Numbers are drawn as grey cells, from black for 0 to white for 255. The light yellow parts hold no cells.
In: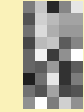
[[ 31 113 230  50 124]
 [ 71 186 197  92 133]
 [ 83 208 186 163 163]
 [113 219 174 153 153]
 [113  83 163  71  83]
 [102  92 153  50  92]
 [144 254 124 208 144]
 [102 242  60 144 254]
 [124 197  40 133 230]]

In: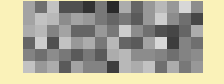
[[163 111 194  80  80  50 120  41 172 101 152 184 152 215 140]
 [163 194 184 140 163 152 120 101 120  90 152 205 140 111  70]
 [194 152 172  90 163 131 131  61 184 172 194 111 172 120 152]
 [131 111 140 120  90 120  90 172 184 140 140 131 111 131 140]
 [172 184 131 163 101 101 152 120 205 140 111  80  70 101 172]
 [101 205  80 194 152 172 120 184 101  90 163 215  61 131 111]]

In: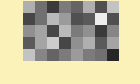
[[ 90 164 204  70 144 175  90 164]
 [ 70 112 185 155  80  90 237  80]
 [195 134 100 123 155 123 112  38]
 [144 164  70 185 123 144  59 134]
 [175 112  59 123 100 175  80 195]]

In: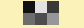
[[109  77 151]
 [ 17 226  57]]

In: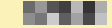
[[142 119 203  95 162  73 193]
 [107 151  85  64 184  52 173]]

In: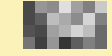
[[ 73  95 189 170 140 213 128]
 [ 83  73 160 179 213 189 106]
 [117  63 150  53  95 128 106]
 [ 73 150 140 223 160 128 201]]

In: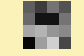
[[  8 158 208  71]
 [167 179 149 137]
 [ 94  60 116  83]
 [106  19  19 116]]

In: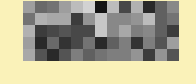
[[115 177 168 168  60 148 199 136 136 148 188  96 115]
 [158 105 115 158 188 210  21 188  72 177  41  96 136]
 [158  41 105  51  72 115  41  96 126  51 126  84 158]
 [177  60  72  84  72  72 199 136 168 126 136  96  60]
 [168  84  41  84 126  96 115 126 126 148  60 148  84]]

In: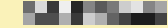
[[165  78  78 175  57 205 175  99  67  29  29  67]
 [109 217  57 239  38 133  90 121 205 227 133 165]]
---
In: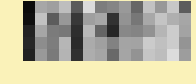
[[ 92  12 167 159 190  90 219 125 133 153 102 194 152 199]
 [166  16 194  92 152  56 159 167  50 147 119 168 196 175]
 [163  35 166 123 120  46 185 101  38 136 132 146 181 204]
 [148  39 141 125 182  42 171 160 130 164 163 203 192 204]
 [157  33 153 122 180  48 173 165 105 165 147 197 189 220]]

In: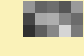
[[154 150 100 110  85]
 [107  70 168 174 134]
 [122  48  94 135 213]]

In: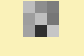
[[125 189 142]
 [118 158 190]
 [198 162  48]]

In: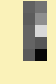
[[115  97]
 [142  92]
 [216 100]
 [ 86 100]
 [  7  90]]

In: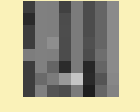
[[138  61 128 127  65 123  76 101]
 [138  42 128 127  76 123  76 101]
 [138  61 128 127  77 123  76 101]
 [138  61 128 142  76 123  80 101]
 [138 125 128 127  76 123  76 110]
 [138  61 128 101  43 123  39 101]
 [135  61 106 123 152 197  42  84]
 [130  61 128  84  76 123  30 101]]

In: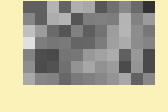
[[ 49  96  96 180  99 175 168  86 112 136 106]
 [155 134  95 173 180  85 125 128 125 180 130]
 [119 191 156 106  85 129  94 115 157 181 141]
 [132 224 125 118 122 101 102 124 159 171 140]
 [ 74 130  78  74 117 118 152 162 172  96 152]
 [ 74 142  76  82 112 147 167 146 156  75 148]
 [136 169 134 130 103 122 128 136 148 167  98]]
